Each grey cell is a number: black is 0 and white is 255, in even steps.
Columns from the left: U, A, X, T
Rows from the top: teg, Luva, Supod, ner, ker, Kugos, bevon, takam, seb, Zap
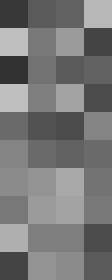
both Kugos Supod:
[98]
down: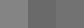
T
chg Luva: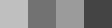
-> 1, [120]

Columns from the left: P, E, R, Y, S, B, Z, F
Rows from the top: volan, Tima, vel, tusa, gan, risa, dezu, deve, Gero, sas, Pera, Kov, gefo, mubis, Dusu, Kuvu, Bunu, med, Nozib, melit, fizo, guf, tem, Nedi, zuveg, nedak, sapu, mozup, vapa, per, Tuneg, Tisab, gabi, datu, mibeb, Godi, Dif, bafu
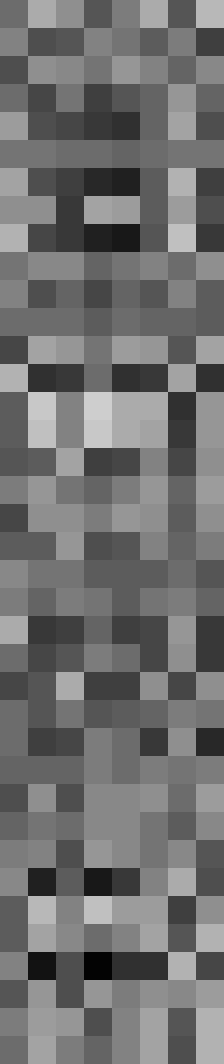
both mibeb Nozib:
[70]
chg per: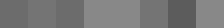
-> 0, [100]
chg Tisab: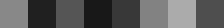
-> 2, [92]

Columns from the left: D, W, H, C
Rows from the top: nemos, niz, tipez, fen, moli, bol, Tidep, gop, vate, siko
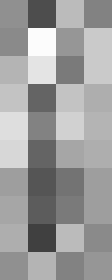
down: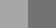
H
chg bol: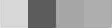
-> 1, [100]
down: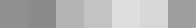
D
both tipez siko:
[180]
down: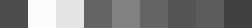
W
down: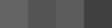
W
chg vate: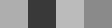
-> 1, [64]

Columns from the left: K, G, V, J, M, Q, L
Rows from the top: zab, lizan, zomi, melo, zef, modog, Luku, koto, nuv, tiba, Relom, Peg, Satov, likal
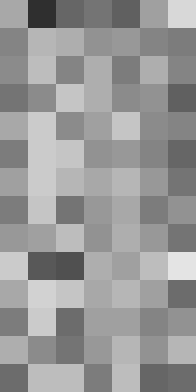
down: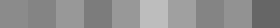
Q
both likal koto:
[124]
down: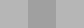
M
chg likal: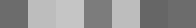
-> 2, [189]
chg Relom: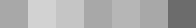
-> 5, [160]
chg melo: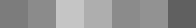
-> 0, [116]
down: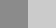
G

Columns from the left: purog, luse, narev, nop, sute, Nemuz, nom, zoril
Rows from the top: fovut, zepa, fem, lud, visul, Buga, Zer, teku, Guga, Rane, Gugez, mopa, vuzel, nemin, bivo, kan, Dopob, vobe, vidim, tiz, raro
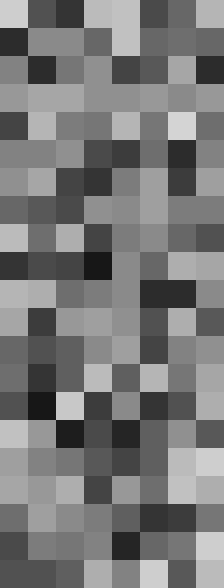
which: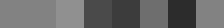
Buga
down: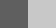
narev
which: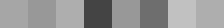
vobe
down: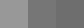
Nemuz
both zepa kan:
[193]

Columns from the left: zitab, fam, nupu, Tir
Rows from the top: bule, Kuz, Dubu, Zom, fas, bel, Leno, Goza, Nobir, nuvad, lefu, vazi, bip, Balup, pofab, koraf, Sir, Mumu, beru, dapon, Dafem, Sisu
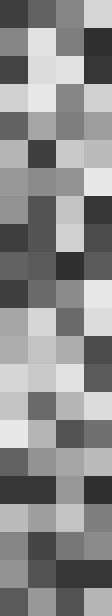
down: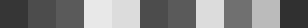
Tir
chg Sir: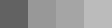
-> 1, [146]
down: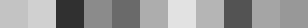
nupu
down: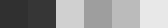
Tir
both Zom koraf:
[232]
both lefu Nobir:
[62]

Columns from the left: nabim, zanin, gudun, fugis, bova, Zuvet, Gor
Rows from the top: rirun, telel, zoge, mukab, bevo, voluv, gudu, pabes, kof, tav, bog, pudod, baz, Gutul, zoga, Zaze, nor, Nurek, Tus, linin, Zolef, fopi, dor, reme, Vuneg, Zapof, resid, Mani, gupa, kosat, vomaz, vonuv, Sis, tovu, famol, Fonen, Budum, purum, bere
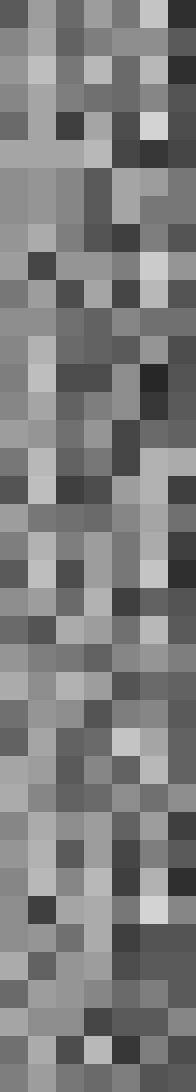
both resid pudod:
[98]
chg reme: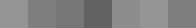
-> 4, [134]
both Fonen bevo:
[106]
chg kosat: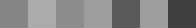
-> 4, [98]
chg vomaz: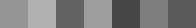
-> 2, [90]
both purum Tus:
[112]

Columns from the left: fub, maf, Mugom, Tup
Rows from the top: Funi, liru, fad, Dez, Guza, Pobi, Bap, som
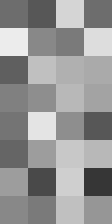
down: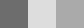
Tup
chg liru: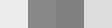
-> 2, [122]
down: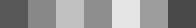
maf
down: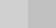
Mugom

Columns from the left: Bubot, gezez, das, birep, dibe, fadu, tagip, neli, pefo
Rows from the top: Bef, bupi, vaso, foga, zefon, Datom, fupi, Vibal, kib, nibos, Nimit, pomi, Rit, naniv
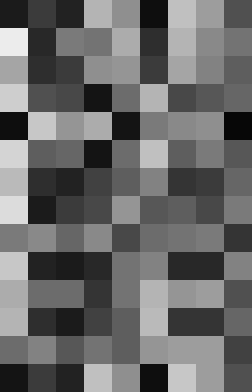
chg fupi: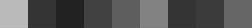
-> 1, [46]
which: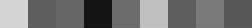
Datom
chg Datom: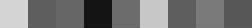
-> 5, [192]
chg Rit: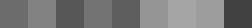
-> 6, [157]
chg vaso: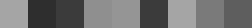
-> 7, [130]
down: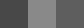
tagip

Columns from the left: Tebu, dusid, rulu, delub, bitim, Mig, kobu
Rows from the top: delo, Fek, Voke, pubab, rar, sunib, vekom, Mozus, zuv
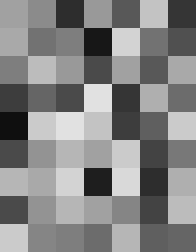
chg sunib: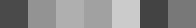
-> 2, [182]
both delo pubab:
[53]
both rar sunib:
[203]

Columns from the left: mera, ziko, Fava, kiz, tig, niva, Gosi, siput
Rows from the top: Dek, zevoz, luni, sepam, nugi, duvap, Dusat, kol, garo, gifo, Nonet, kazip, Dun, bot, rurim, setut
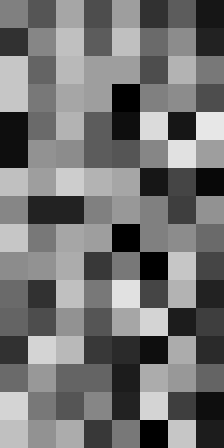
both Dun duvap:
[14]
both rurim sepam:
[120]
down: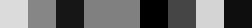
niva

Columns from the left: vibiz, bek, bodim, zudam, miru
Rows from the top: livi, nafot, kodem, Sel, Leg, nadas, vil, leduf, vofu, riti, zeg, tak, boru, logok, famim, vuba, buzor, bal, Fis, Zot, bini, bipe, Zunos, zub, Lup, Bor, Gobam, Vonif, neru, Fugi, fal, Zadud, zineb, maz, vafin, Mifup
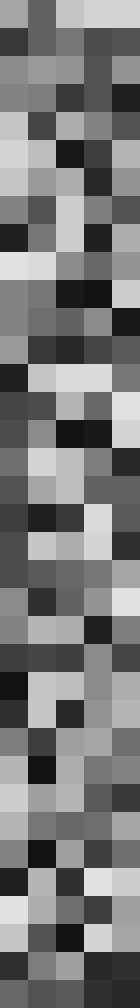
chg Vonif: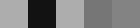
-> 0, [181]
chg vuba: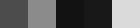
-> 4, [212]
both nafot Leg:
[82]
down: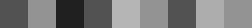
miru

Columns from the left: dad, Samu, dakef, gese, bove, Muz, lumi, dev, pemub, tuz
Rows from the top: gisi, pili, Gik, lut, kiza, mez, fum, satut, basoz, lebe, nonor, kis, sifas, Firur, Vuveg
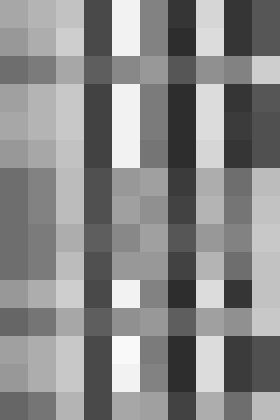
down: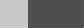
tuz
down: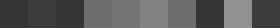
pemub
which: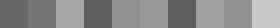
kis

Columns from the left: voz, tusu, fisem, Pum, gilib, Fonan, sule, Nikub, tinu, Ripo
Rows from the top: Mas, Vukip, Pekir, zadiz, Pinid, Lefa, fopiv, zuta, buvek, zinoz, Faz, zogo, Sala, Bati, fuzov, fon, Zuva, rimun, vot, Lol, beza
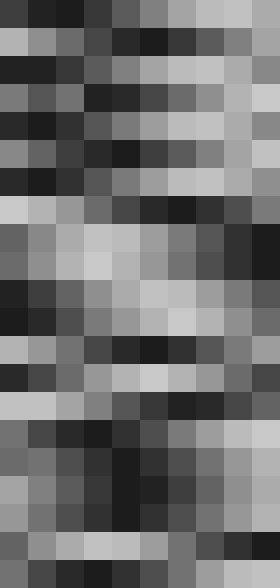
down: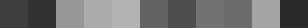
fisem
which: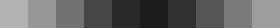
Sala
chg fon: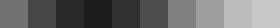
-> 6, [122]

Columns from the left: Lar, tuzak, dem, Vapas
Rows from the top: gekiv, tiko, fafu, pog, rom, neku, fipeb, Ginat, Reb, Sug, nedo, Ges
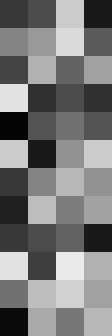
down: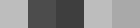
tuzak
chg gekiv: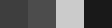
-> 0, [56]
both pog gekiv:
[76]
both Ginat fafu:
[161]

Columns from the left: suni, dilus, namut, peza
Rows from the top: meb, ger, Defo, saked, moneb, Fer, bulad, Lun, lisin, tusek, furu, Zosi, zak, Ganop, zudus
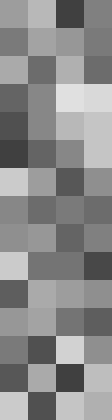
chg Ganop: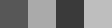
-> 2, [64]
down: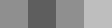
peza
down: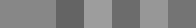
dilus
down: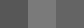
namut

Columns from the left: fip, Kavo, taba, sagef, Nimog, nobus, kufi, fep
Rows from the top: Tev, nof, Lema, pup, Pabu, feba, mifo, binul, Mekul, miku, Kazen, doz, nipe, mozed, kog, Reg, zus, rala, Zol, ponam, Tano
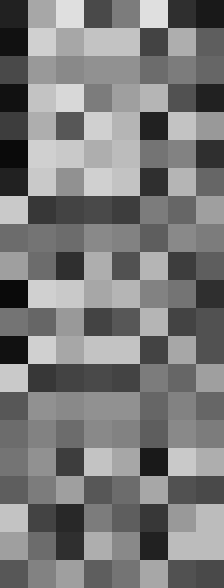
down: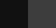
fip
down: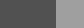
fep
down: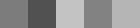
kufi
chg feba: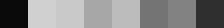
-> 3, [174]
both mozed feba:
[201]

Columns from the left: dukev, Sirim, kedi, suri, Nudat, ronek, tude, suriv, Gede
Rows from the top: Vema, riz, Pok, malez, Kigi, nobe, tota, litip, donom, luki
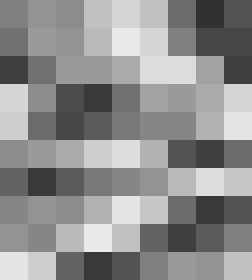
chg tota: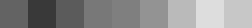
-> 4, [134]
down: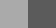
kedi

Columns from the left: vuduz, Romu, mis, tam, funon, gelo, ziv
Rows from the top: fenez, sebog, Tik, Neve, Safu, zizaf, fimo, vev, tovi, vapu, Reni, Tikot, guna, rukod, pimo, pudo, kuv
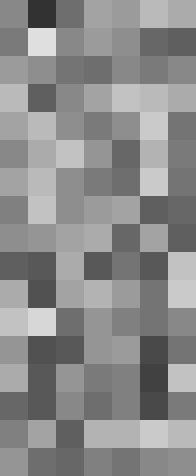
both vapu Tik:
[116]
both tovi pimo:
[103]

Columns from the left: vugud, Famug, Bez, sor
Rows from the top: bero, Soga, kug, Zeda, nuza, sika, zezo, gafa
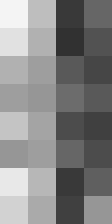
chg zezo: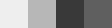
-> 0, [232]
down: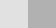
vugud
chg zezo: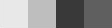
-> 1, [183]
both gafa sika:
[150]
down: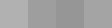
Famug

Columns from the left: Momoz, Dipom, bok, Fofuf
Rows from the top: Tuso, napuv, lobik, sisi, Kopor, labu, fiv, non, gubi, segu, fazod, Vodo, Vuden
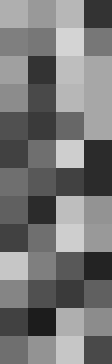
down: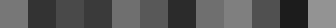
Dipom
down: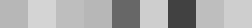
bok

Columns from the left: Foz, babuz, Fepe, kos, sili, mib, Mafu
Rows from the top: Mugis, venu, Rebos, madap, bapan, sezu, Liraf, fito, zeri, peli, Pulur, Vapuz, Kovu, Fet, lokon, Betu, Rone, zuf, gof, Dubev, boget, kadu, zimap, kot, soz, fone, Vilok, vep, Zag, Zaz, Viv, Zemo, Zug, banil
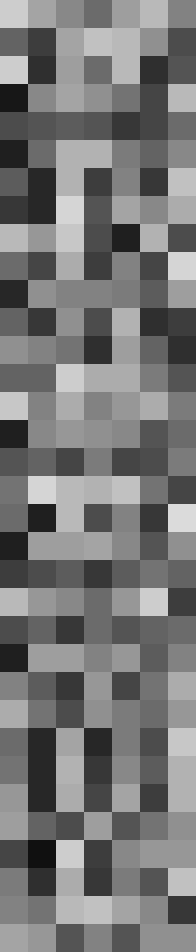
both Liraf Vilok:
[39]
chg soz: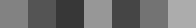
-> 1, [92]
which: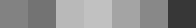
Zug
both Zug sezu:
[136]
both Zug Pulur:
[130]
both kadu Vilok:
[107]

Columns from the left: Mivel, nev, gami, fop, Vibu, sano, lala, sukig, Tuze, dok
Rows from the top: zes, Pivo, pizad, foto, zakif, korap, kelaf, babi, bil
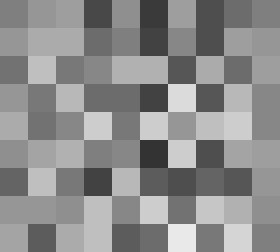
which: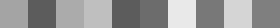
bil
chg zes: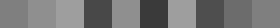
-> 1, [150]
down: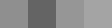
Mivel

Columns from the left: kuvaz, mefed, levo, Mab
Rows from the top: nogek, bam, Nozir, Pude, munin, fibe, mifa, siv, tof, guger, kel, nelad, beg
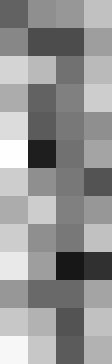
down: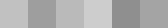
Mab
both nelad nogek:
[193]
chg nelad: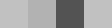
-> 0, [199]
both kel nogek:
[151]
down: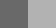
mefed
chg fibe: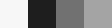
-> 0, [254]
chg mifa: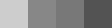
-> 1, [143]

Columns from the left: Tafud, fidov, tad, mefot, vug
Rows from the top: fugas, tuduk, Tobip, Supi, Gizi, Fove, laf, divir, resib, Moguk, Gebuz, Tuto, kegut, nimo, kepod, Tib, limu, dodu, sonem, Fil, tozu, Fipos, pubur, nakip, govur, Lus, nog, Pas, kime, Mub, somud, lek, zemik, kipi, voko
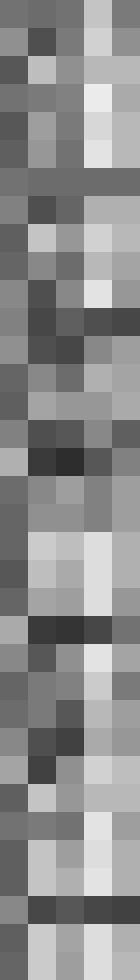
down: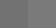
tad
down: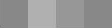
mefot
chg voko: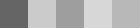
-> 3, [221]
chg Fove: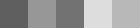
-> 3, [227]
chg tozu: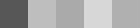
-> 3, [221]

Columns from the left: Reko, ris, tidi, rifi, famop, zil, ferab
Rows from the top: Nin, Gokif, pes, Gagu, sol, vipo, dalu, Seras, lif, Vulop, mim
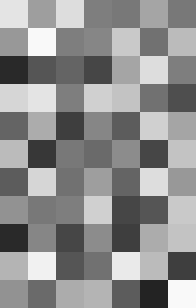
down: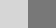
ris
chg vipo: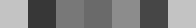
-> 0, [187]
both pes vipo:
[70]
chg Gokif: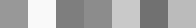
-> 3, [134]
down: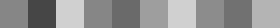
rifi
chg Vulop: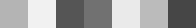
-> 6, [62]

